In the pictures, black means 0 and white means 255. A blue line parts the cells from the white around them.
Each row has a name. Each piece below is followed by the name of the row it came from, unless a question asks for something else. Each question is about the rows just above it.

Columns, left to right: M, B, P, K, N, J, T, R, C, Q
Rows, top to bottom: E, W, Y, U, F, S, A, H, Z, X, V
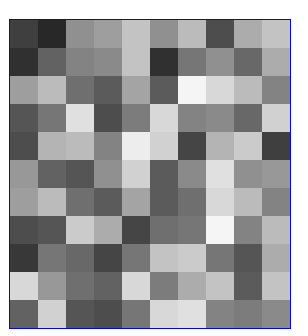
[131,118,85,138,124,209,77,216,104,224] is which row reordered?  U
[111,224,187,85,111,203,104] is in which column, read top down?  P

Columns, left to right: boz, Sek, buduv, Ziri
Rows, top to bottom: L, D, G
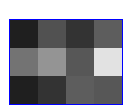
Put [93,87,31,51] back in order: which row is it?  G
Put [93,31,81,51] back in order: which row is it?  L

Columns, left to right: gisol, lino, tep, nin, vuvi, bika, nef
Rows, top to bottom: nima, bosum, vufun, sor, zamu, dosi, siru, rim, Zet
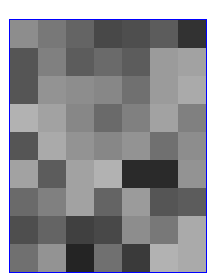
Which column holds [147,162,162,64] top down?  tep
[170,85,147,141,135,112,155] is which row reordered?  vufun
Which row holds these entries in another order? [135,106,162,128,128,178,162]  sor
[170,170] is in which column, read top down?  nef
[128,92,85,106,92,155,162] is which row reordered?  bosum
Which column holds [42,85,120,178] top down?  bika

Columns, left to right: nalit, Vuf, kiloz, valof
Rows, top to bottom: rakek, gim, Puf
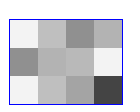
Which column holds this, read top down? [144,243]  nalit
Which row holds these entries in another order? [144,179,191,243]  rakek
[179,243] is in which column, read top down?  valof

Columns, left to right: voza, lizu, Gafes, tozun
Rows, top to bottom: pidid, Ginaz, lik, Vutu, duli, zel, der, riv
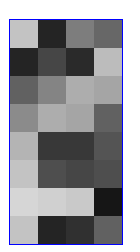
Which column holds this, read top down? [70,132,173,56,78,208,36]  lizu
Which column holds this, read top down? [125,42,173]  Gafes
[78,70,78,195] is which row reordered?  zel
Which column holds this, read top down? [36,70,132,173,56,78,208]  lizu
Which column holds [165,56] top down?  Gafes
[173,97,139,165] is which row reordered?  Vutu

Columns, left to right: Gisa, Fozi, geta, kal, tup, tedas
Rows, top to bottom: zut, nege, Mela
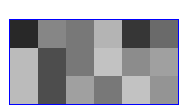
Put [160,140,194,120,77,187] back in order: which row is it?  nege
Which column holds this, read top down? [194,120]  kal
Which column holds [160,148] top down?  tedas

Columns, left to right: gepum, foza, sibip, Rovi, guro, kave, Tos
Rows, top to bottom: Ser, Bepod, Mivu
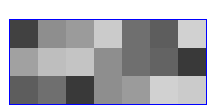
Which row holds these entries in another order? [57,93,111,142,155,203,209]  Mivu
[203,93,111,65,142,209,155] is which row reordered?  Ser
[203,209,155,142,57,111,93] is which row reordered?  Mivu
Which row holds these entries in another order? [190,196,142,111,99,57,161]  Bepod
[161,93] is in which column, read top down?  gepum
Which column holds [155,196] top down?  sibip
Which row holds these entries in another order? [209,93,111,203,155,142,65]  Ser

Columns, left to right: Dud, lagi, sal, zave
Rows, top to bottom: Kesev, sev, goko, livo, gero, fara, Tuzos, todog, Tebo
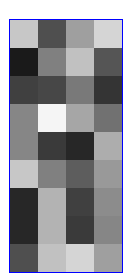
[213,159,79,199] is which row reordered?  Kesev
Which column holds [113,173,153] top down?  zave
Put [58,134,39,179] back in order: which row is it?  todog
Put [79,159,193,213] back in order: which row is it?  Tebo
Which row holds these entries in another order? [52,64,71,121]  goko
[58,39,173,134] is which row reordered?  gero

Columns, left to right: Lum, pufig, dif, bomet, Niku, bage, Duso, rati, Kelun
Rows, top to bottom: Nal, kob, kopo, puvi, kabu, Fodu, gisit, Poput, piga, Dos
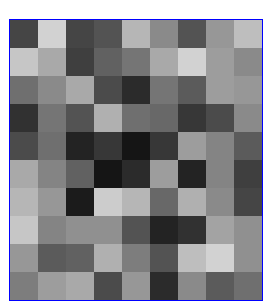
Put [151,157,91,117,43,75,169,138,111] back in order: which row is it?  kopo
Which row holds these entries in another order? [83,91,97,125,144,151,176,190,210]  piga
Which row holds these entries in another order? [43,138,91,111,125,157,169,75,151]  Dos
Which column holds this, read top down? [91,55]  Duso

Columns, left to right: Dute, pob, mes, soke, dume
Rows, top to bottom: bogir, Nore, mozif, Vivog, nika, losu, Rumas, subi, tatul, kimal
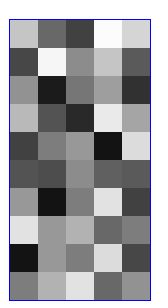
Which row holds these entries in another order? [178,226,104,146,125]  kimal
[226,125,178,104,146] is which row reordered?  kimal
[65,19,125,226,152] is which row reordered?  Rumas
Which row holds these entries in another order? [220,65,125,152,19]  nika
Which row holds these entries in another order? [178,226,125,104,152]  subi
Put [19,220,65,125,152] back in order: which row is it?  nika

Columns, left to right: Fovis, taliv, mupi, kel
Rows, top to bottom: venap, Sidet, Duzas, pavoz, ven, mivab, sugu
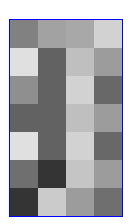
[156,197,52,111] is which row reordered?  mivab
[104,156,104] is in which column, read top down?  kel
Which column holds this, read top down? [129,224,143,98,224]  Fovis
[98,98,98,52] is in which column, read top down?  taliv
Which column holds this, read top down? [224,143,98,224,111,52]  Fovis
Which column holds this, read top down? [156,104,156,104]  kel

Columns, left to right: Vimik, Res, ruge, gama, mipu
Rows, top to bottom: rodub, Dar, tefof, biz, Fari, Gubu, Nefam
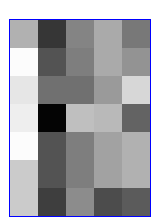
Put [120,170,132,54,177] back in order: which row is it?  rodub
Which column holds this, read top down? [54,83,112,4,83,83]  Res
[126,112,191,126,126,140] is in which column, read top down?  ruge

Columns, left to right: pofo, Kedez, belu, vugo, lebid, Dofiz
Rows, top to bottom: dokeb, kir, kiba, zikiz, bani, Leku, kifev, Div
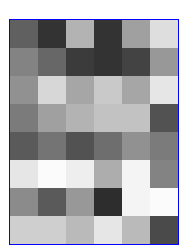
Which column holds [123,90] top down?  pofo
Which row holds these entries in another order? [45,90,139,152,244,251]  kifev
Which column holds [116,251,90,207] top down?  Kedez

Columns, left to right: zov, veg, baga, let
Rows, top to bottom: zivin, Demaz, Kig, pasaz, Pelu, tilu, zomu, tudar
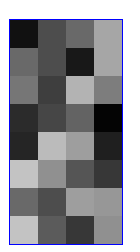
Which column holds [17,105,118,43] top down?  zov
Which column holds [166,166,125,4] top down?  let
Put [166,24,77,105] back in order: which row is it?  Demaz
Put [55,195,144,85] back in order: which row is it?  tilu
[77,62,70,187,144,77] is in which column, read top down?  veg

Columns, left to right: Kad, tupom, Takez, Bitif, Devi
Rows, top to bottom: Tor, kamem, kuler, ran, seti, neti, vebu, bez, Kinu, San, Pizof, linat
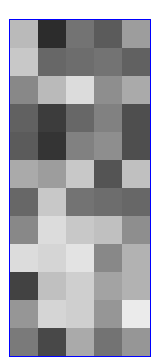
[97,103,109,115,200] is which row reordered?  kamem
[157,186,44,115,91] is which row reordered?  Tor
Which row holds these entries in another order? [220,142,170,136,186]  kuler

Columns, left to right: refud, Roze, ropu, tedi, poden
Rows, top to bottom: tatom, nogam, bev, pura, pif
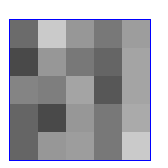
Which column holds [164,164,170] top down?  poden
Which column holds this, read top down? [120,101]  tedi
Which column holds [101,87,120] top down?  tedi
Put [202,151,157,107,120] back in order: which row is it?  tatom
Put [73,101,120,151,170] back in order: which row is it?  pura

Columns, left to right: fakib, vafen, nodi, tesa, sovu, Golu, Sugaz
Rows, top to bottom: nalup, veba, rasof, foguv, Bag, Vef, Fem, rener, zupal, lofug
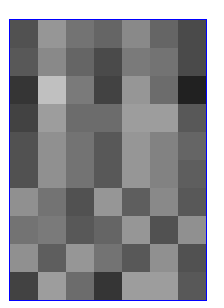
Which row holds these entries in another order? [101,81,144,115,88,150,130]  Bag
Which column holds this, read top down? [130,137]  Golu
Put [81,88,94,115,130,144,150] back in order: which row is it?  Vef
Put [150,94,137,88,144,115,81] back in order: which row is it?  Fem
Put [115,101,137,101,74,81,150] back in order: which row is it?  nalup

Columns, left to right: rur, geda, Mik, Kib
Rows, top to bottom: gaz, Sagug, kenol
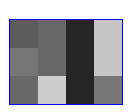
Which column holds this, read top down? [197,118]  Kib
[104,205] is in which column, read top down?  geda
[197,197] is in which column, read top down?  Kib
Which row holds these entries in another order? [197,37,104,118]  Sagug
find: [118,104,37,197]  Sagug

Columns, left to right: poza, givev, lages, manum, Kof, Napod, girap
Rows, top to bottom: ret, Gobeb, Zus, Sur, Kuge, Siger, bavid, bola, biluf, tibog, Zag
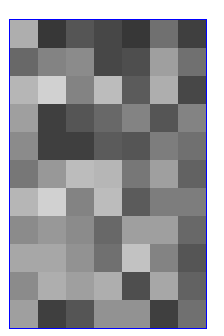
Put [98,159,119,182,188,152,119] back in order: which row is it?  Siger
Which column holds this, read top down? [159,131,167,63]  Napod

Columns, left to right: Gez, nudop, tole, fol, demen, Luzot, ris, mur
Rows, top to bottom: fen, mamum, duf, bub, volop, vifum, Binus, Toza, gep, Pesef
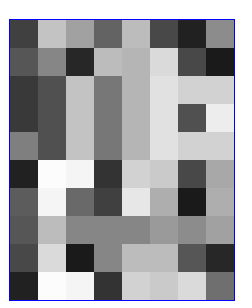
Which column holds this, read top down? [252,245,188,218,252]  nudop
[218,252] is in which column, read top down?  nudop
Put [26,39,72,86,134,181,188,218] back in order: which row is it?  mamum
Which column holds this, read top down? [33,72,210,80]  ris
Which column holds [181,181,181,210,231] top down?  demen
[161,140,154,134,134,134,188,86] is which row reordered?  Toza

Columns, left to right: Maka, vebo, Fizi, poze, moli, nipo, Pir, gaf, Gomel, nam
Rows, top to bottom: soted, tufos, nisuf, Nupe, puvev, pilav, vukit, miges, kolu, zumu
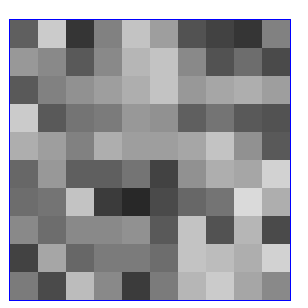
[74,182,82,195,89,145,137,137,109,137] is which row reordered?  miges
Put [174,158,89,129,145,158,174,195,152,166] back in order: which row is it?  nisuf
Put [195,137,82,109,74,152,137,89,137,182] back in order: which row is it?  tufos
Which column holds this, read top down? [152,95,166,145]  Pir

